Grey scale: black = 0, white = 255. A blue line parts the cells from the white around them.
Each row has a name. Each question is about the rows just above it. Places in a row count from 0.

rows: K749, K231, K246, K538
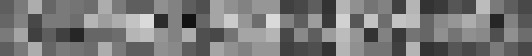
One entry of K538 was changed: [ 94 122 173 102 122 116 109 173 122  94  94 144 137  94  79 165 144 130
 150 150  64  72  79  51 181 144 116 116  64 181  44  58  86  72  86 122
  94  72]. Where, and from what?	30, [51]
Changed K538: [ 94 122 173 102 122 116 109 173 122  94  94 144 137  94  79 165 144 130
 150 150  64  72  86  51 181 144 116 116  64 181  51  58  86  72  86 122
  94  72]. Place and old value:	22, [79]
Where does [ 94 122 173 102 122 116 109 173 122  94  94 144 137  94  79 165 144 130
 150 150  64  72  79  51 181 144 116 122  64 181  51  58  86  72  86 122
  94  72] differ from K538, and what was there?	27, [116]
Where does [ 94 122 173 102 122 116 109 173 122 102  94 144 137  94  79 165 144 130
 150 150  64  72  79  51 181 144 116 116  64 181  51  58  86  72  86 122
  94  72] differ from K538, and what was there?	9, [94]
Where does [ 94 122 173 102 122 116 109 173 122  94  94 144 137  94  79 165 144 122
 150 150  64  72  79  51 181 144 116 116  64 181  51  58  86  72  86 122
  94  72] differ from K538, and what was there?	17, [130]
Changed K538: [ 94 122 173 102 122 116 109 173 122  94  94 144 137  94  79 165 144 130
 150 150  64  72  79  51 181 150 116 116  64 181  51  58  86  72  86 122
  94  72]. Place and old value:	25, [144]

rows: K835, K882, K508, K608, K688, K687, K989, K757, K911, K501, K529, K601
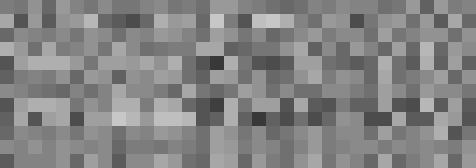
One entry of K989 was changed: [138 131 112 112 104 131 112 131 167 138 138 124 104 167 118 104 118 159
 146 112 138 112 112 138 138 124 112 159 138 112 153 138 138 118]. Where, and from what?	2, [118]
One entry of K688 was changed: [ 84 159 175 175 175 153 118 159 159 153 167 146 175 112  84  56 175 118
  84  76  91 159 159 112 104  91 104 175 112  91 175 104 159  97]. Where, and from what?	31, [97]
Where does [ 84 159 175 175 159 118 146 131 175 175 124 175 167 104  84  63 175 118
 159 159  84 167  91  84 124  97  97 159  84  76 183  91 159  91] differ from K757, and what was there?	4, [167]

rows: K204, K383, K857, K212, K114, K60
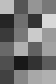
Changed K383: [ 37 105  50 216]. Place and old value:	1, [112]
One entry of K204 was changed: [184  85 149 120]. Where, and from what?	0, [191]

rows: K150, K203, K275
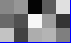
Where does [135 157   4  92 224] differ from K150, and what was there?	1, [150]
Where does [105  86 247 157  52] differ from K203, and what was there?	1, [80]
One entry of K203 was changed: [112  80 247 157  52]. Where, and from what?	0, [105]
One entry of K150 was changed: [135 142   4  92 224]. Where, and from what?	1, [150]

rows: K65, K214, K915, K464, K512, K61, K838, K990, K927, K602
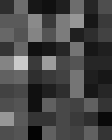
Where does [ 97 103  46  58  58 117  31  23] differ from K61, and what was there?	4, [66]
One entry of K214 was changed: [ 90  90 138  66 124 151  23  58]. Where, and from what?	3, [58]
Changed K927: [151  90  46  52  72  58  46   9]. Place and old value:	2, [52]
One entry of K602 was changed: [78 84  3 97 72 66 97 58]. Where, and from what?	7, [52]
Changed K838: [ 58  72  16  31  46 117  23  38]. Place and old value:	0, [66]

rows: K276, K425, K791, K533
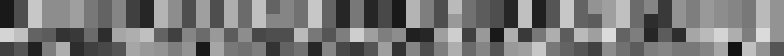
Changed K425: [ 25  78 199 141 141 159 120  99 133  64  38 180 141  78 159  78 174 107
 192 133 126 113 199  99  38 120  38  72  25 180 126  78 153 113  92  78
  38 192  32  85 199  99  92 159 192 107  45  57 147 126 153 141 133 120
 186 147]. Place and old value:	20, [133]
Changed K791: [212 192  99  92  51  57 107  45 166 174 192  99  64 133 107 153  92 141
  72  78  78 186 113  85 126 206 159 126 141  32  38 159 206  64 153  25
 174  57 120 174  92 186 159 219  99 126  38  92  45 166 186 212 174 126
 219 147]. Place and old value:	22, [120]

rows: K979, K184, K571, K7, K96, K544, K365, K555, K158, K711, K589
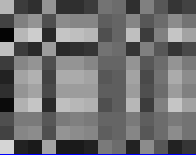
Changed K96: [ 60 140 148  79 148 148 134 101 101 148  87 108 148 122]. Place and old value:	1, [134]
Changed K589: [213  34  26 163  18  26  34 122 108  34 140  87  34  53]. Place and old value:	4, [26]
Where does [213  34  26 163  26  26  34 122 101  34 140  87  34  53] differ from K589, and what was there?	8, [108]
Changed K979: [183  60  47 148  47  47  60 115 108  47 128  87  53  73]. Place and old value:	13, [66]

